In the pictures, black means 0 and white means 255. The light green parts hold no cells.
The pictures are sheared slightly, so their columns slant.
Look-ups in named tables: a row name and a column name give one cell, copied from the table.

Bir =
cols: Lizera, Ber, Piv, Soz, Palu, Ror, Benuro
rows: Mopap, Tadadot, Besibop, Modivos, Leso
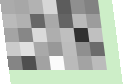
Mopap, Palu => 92
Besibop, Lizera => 164
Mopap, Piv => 178
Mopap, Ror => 143
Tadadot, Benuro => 156
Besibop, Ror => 48
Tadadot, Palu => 100
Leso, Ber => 79
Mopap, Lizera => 171
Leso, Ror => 163
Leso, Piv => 162
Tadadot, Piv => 103
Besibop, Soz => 174
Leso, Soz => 251
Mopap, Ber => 167
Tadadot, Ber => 177

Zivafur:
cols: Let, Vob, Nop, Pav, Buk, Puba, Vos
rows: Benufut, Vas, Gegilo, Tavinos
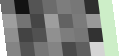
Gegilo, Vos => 50
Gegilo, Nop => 81
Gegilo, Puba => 119
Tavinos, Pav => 132
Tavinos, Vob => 83
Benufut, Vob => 18
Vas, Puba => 123
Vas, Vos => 153
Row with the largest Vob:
Vas

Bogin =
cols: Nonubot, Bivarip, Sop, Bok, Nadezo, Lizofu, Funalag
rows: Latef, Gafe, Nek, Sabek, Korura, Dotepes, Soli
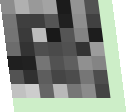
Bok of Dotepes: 69
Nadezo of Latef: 27
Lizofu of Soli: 139
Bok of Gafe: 85
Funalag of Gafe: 65
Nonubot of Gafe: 118
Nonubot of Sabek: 108

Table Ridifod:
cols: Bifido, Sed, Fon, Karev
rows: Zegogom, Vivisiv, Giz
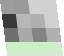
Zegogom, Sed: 153
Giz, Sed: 169
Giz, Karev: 176
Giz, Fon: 131
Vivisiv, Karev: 208
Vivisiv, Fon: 176
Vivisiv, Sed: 183
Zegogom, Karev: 208
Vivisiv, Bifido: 58
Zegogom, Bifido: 157
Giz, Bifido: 111
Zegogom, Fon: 209
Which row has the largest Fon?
Zegogom

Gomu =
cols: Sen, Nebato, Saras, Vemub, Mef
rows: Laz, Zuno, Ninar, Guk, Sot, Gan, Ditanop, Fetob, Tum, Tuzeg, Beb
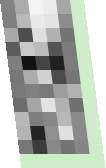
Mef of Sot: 125
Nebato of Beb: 60
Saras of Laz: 244
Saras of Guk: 187
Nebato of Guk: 200
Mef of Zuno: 141
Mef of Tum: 139
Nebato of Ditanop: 128
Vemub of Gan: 75
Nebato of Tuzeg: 36
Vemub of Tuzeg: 224
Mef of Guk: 123
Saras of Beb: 136
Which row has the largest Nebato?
Guk

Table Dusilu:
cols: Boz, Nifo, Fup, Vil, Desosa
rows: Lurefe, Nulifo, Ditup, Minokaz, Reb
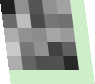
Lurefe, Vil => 145
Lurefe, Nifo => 145
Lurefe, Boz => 32
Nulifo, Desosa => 113
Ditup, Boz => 173
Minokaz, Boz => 201
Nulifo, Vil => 118
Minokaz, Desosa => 97
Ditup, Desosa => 154
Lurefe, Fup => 84
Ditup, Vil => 166
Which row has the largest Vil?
Ditup

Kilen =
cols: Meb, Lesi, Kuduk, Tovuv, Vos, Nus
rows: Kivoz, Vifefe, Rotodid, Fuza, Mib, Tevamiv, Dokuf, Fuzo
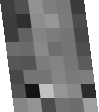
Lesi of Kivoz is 81
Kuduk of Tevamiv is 116
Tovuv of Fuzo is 114
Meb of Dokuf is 82
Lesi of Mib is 85
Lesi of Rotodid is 98
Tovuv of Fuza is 111
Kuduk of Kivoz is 146

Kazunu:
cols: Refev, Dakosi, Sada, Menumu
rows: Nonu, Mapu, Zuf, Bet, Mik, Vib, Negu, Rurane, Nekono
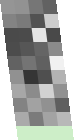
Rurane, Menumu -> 95
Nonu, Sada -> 118
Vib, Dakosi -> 53
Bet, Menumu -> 139
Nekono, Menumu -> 184
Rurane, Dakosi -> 162
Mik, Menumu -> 241
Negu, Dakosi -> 139
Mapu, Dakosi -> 122
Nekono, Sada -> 163
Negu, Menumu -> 145
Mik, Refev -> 98
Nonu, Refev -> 149
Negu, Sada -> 210
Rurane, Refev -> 131
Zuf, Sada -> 229
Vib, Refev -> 145
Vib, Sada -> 79
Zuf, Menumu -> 73
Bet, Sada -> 101

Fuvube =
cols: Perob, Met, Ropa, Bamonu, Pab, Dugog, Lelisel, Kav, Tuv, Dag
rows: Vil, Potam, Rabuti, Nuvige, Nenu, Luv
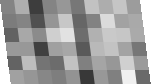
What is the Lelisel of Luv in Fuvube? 152
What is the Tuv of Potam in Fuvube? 162
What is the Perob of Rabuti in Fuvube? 98
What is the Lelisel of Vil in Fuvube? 194
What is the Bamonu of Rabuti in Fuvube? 207
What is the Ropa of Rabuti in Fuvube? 139
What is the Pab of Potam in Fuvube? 199
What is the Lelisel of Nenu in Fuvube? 165
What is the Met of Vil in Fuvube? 174
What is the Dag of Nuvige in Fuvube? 119
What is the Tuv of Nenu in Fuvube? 208
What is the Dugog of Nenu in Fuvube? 128
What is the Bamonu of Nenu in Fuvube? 108
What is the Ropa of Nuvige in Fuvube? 64
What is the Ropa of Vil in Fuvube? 61
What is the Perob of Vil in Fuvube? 132
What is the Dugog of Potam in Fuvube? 102
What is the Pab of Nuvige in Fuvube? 167
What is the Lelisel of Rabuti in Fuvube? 177
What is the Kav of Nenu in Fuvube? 151

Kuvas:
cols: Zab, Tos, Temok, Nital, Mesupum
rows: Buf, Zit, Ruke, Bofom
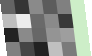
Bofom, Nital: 192
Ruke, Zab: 34
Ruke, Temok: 103
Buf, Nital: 92
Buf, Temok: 138
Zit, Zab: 190
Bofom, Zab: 128
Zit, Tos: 237
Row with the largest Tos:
Zit

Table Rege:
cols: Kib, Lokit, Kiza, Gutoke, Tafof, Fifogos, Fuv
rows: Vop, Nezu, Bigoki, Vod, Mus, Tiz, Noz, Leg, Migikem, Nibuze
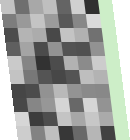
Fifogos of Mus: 139
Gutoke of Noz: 185
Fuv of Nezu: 218
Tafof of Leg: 104
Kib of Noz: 70
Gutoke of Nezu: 155
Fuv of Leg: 147
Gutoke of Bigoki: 72
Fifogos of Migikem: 199
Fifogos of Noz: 138
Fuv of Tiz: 179
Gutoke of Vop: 191
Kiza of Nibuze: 191
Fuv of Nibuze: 65
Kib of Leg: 72
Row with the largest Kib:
Migikem

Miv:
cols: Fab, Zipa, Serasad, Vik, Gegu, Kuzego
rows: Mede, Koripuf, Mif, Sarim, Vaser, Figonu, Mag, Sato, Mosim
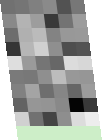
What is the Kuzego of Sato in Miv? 57
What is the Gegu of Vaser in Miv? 220
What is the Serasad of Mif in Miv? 187
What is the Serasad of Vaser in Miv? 117
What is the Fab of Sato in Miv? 99
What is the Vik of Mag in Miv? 134
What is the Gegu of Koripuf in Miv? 115
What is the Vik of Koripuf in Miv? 57
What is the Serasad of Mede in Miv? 128
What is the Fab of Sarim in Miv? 53
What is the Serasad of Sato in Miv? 148
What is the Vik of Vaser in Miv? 103
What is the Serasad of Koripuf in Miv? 157
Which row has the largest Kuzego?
Mosim

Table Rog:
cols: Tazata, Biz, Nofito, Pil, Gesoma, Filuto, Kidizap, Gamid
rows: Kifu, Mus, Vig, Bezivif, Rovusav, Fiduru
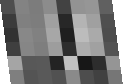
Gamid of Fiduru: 118
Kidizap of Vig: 170
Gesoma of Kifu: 66
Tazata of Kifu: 78
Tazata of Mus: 59
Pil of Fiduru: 81
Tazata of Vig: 50
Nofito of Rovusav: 89
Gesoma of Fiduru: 138
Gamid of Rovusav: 149
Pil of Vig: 167
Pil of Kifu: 140
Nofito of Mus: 125
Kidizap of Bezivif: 161
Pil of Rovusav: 35
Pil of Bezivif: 157
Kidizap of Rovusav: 45
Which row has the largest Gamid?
Rovusav

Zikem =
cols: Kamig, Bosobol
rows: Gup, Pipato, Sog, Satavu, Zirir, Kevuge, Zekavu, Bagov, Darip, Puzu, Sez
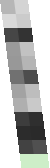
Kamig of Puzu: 44
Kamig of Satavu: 154
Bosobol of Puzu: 42
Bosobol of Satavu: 194
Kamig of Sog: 70
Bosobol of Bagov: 201
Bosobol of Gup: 212
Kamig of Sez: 66
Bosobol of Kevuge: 77
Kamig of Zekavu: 163
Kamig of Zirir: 152

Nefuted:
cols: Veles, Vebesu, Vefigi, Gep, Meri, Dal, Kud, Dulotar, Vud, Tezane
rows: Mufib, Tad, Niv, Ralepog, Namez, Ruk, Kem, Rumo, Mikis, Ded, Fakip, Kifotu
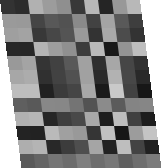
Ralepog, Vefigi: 180
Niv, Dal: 154
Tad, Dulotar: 164
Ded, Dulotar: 22
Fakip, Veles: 174
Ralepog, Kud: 186
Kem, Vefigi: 33
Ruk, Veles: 167
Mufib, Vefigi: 177
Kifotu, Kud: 119
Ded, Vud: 156
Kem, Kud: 26
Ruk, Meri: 81
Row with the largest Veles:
Kem

